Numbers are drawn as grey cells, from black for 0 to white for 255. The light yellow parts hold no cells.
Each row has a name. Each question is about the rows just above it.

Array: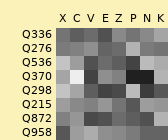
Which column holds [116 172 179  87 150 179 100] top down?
K
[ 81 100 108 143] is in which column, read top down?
E
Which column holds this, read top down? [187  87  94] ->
P
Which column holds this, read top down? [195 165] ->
X
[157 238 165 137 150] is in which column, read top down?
C

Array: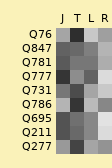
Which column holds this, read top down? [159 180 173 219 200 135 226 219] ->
R
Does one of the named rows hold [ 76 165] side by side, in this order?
yes
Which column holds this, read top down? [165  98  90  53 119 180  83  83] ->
J
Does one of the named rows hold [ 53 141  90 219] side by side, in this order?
no
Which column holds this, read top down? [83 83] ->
J

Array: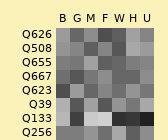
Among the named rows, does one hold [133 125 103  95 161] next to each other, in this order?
no
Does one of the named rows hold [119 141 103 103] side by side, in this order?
yes
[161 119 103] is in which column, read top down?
M
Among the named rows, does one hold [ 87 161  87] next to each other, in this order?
yes
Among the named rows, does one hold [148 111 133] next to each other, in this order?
no
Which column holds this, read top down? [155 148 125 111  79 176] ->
B

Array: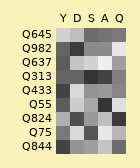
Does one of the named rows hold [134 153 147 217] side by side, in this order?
no
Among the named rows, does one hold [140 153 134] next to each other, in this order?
no
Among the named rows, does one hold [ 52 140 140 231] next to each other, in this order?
no

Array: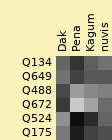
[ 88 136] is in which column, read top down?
Kagum
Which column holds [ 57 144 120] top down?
Dak

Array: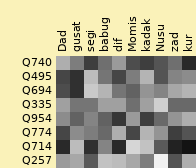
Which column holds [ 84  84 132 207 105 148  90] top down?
Nusu
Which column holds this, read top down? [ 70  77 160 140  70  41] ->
Dad
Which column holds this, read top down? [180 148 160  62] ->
kadak

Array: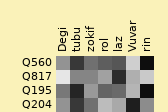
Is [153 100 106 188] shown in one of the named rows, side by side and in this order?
no
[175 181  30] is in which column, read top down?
Vuvar
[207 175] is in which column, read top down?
Vuvar
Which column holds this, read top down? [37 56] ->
tubu
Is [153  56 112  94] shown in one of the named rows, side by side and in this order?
no
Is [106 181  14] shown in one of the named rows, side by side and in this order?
yes
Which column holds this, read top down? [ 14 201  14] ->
rin

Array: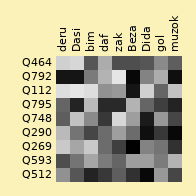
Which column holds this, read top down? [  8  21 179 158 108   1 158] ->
Beza
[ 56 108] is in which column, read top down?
daf
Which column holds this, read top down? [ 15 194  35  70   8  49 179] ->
muzok
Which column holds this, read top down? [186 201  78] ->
deru
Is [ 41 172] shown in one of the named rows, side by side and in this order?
no
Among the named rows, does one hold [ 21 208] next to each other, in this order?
yes
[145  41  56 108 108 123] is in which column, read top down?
daf

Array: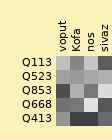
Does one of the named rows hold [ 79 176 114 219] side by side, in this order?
no
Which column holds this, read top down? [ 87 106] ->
sivaz
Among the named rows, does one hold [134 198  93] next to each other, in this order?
yes
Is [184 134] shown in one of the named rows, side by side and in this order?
no
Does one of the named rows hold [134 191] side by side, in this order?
no
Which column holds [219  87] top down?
sivaz

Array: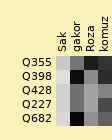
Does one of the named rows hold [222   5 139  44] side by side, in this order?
no
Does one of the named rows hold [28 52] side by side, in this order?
yes
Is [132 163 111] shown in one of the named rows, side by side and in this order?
no
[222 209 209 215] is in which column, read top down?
Sak
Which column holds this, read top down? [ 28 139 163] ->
Roza

